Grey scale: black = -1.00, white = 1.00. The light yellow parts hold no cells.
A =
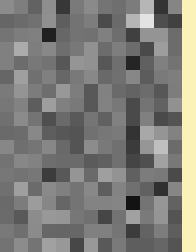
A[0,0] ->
0.09
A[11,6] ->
-0.29
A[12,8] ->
0.15
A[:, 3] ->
[0.11, 0.13, -0.75, 0.07, -0.10, 0.00, -0.14, 0.24, -0.38, -0.26, 0.06, -0.14, -0.53, 0.08, 0.05, 0.19, -0.19, 0.26]
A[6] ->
[-0.04, 0.16, -0.03, -0.14, 0.19, -0.02, -0.31, 0.01, -0.17, -0.22, -0.15, -0.32, -0.02]
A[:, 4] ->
[-0.57, -0.26, -0.19, -0.14, -0.32, -0.19, 0.19, 0.00, -0.17, -0.32, -0.18, -0.16, -0.31, 0.00, -0.20, 0.18, -0.20, 0.19]
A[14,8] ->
0.04
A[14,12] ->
-0.23
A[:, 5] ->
[-0.04, -0.10, -0.10, -0.06, 0.17, -0.05, -0.02, -0.05, -0.30, -0.34, -0.34, -0.16, 0.17, -0.09, -0.09, -0.07, -0.19, -0.44]
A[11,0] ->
-0.10
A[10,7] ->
-0.05
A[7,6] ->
-0.31
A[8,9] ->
-0.42
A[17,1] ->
0.10
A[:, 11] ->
[-0.59, -0.39, 0.16, 0.23, 0.00, -0.04, -0.32, -0.23, -0.42, 0.17, 0.50, 0.26, -0.05, -0.62, 0.18, 0.17, -0.02, -0.20]
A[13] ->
[-0.12, 0.25, -0.16, 0.08, 0.00, -0.09, 0.07, -0.26, 0.03, -0.12, -0.24, -0.62, 0.05]
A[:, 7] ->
[-0.09, -0.41, 0.00, -0.15, -0.32, -0.18, 0.01, 0.02, -0.24, -0.07, -0.05, -0.25, 0.25, -0.26, 0.03, -0.45, 0.00, -0.30]
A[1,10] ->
0.78
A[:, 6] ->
[0.08, -0.02, -0.11, 0.14, 0.14, 0.07, -0.31, -0.31, -0.08, -0.11, 0.10, -0.29, -0.17, 0.07, 0.03, -0.12, 0.00, 0.19]
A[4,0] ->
0.00
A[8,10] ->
0.00
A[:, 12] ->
[0.04, -0.49, -0.15, -0.15, -0.10, -0.01, -0.02, 0.14, -0.34, 0.02, -0.16, -0.06, -0.42, 0.05, -0.23, -0.34, -0.26, -0.34]
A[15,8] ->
-0.10
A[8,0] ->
-0.12

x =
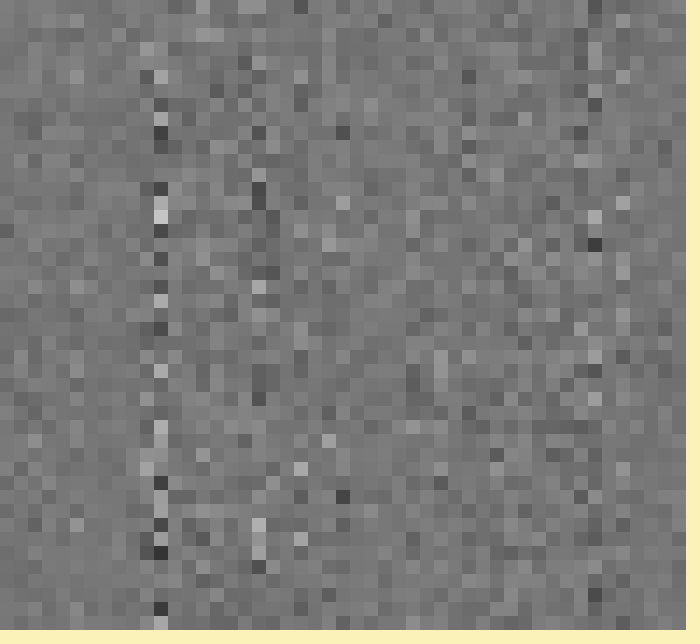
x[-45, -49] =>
-0.02
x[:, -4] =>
[-0.13, -0.07, -0.13, -0.13, 0.00, -0.04, -0.09, -0.09, -0.05, -0.10, -0.16, -0.07, -0.09, 0.03, -0.02, -0.07, -0.14, -0.05, -0.07, -0.11, -0.10, -0.09, -0.06, -0.16, -0.03, -0.06, -0.17, -0.09, -0.01, -0.10, 0.01, -0.11, -0.12, -0.09, -0.05, -0.15, -0.10, -0.09, -0.09, -0.08, -0.09, -0.04, -0.12, -0.11, -0.12]
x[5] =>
[-0.07, -0.04, 0.02, -0.11, -0.01, 0.12, -0.07, -0.12, -0.05, -0.03, -0.29, 0.28, 0.02, -0.08, -0.10, -0.18, -0.06, -0.10, -0.23, -0.09, -0.05, 0.13, -0.12, 0.04, -0.13, -0.04, -0.06, -0.09, -0.06, -0.05, -0.01, -0.10, -0.07, -0.32, -0.07, -0.07, 0.05, 0.08, -0.03, -0.05, -0.12, -0.14, -0.10, -0.14, 0.15, -0.04, -0.08, -0.06, -0.04]
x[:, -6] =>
[-0.13, -0.08, -0.05, -0.11, -0.04, -0.14, -0.04, -0.01, -0.03, -0.03, -0.08, -0.03, -0.05, -0.10, -0.05, -0.09, -0.06, -0.14, -0.06, -0.10, -0.08, -0.10, -0.07, -0.09, 0.00, -0.06, -0.07, -0.09, -0.12, -0.08, 0.03, -0.06, -0.06, -0.05, -0.05, -0.05, -0.08, -0.06, -0.13, -0.02, -0.13, -0.09, -0.18, -0.08, -0.09]
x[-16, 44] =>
-0.06
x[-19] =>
[-0.06, 0.01, -0.13, -0.03, -0.12, 0.09, -0.07, -0.08, -0.05, -0.03, -0.17, 0.33, -0.08, -0.03, -0.20, 0.04, -0.11, -0.10, -0.25, -0.19, -0.09, -0.21, -0.04, -0.07, -0.11, -0.13, -0.03, -0.02, -0.03, -0.23, -0.09, 0.15, -0.03, -0.10, -0.06, -0.01, -0.15, -0.01, -0.13, 0.05, -0.01, -0.22, -0.33, -0.07, -0.04, -0.17, -0.07, -0.22, -0.14]
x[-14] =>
[-0.05, -0.03, 0.11, -0.07, -0.08, 0.03, -0.07, -0.08, -0.07, -0.05, -0.14, 0.21, -0.18, -0.11, -0.10, -0.04, -0.07, -0.22, 0.02, -0.05, -0.08, 0.04, -0.11, 0.25, -0.05, -0.09, -0.06, -0.03, -0.05, -0.08, -0.09, 0.00, -0.07, -0.11, -0.06, 0.04, -0.04, 0.04, -0.12, 0.03, 0.00, -0.13, -0.12, -0.06, -0.06, -0.11, -0.11, -0.07, -0.01]
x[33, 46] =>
-0.05
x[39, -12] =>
-0.13
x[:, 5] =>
[-0.10, 0.08, -0.17, -0.02, 0.01, 0.12, -0.02, -0.04, -0.13, 0.01, -0.07, -0.18, 0.03, -0.14, -0.18, -0.02, 0.01, -0.14, -0.10, -0.03, 0.11, -0.05, -0.19, -0.11, -0.16, 0.04, 0.09, -0.18, 0.03, -0.10, 0.04, 0.03, -0.15, -0.10, -0.05, -0.01, -0.16, 0.15, -0.06, -0.04, -0.02, -0.09, -0.10, 0.06, 0.02]
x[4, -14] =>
-0.01
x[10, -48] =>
-0.07
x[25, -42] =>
-0.04
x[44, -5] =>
-0.27
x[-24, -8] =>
-0.11
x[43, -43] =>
-0.14
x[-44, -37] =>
-0.03
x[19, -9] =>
-0.04
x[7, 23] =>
0.01
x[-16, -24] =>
-0.14
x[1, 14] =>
0.01
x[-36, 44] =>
0.03
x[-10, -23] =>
-0.14
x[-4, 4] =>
-0.06
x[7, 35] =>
-0.04
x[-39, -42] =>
-0.03
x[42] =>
[-0.07, -0.11, -0.12, -0.11, -0.03, -0.10, -0.09, -0.06, -0.11, -0.15, 0.02, -0.15, -0.10, -0.09, -0.07, 0.05, -0.16, -0.15, -0.12, -0.04, -0.06, -0.18, -0.09, -0.26, -0.08, -0.06, -0.06, -0.08, -0.02, -0.01, -0.08, -0.15, -0.02, -0.10, -0.08, -0.16, 0.07, -0.08, -0.04, -0.08, -0.14, 0.02, -0.41, -0.18, -0.07, -0.12, -0.03, -0.10, -0.11]
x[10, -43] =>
-0.12
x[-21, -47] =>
-0.17
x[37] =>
[-0.03, -0.10, -0.23, 0.00, -0.11, 0.15, -0.09, -0.08, -0.04, -0.06, -0.02, -0.43, 0.00, -0.22, -0.10, 0.00, -0.15, -0.01, 0.38, -0.18, -0.15, -0.17, -0.06, 0.01, -0.25, -0.09, -0.03, -0.06, -0.09, -0.05, -0.01, -0.07, -0.01, -0.04, -0.13, -0.06, 0.07, -0.02, -0.12, 0.00, -0.07, -0.10, -0.23, -0.06, -0.25, -0.09, -0.04, -0.10, 0.00]
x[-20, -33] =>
-0.16
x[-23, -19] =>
-0.22
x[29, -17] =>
-0.03
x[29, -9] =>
-0.14

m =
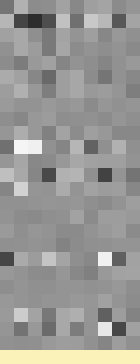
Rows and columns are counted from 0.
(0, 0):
-0.08
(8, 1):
0.06
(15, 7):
0.23
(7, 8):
0.14
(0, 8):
0.09
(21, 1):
0.16
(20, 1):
0.16
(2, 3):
-0.05
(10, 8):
0.39
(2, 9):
0.13
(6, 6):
0.20
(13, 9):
0.06
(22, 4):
0.32
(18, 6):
0.07
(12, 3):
-0.43
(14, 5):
0.18
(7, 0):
0.21
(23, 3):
-0.16
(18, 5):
0.12
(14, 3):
0.17
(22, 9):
0.03
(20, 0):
0.11
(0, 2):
0.10
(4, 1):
-0.03
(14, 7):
0.09
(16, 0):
0.21
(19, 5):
0.07
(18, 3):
0.54
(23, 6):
0.16
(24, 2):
0.13
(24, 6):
0.14
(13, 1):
0.65
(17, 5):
0.10
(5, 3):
-0.18
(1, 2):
-0.65
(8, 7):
0.10
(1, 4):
0.51
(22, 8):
0.23
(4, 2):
0.20
